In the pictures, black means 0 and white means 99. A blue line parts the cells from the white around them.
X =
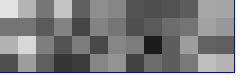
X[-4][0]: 88
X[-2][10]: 61
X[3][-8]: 52
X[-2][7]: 48
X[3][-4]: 36
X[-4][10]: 36
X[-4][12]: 64
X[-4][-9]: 37
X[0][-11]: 46
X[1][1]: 45
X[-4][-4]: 32
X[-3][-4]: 42
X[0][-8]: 55
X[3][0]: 31
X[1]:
[45, 45, 35, 51, 27, 51, 46, 31, 35, 42, 45, 63, 59]
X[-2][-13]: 69
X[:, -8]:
[55, 51, 28, 52]

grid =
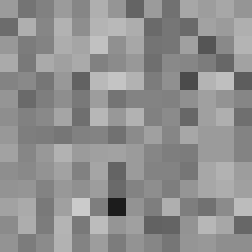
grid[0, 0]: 60
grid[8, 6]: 63
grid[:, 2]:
[50, 52, 51, 66, 46, 49, 53, 48, 59, 57, 51, 47, 48, 54]
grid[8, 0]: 63
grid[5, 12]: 57
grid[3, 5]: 50
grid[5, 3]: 55
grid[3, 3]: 62
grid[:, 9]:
[44, 46, 46, 53, 56, 50, 54, 52, 49, 51, 49, 68, 39, 46]
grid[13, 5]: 61
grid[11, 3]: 62
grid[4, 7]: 69
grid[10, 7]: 51
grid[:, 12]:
[65, 60, 53, 40, 74, 57, 68, 60, 60, 69, 67, 54, 65, 55]
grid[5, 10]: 56
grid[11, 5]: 49
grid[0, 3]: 60
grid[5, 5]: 61
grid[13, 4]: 51
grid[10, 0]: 57
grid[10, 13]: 62
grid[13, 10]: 58
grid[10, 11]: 65
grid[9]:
[55, 53, 57, 63, 50, 64, 39, 60, 51, 51, 46, 65, 69, 61]
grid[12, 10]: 57
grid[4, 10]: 29
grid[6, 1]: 50
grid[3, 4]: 66
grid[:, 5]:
[68, 70, 75, 50, 72, 61, 71, 51, 62, 64, 61, 49, 73, 61]
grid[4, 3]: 59
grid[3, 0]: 66

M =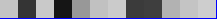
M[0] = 76
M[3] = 8
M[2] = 78

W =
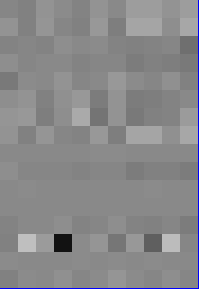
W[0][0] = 52
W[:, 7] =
[61, 64, 50, 48, 54, 48, 47, 64, 53, 48, 53, 53, 51, 59, 53, 54]
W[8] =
[53, 53, 53, 53, 53, 54, 54, 53, 53, 53, 53]
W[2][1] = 52
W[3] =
[55, 52, 53, 53, 51, 52, 52, 48, 50, 49, 47]
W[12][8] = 50
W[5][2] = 50
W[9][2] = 52
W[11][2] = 53
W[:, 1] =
[50, 50, 52, 52, 54, 57, 59, 50, 53, 52, 54, 53, 53, 74, 53, 54]
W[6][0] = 58
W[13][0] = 50
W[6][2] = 49
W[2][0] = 51
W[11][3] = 53
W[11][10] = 53
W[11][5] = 53
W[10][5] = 53
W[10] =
[53, 54, 53, 53, 53, 53, 53, 53, 54, 53, 53]
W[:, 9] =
[57, 55, 52, 49, 56, 51, 51, 56, 53, 50, 53, 53, 52, 73, 53, 55]
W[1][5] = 59
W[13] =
[50, 74, 60, 7, 54, 58, 46, 59, 37, 73, 52]
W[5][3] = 56
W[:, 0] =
[52, 57, 51, 55, 47, 55, 58, 57, 53, 55, 53, 53, 51, 50, 54, 50]
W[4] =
[47, 54, 53, 57, 52, 53, 59, 54, 52, 56, 50]
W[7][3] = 52
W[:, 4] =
[51, 50, 53, 51, 52, 59, 66, 51, 53, 51, 53, 53, 51, 54, 54, 52]

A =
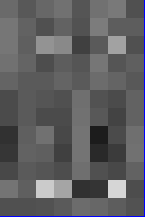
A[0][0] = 41
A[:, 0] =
[41, 46, 46, 44, 39, 29, 29, 19, 21, 28, 45, 31]
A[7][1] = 37
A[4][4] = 35
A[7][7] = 43
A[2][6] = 63
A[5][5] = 32
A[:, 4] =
[33, 32, 25, 33, 35, 43, 44, 45, 45, 43, 19, 42]
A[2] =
[46, 37, 57, 53, 25, 35, 63, 31]
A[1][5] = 48
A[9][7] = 38
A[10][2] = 79
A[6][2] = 29
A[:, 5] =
[44, 48, 35, 46, 42, 32, 34, 11, 16, 31, 20, 40]
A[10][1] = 37
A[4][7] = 34
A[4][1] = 35
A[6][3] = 29
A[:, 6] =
[47, 36, 63, 33, 39, 29, 26, 29, 23, 28, 83, 36]
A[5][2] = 33
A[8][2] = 37
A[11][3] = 35
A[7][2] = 44
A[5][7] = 38
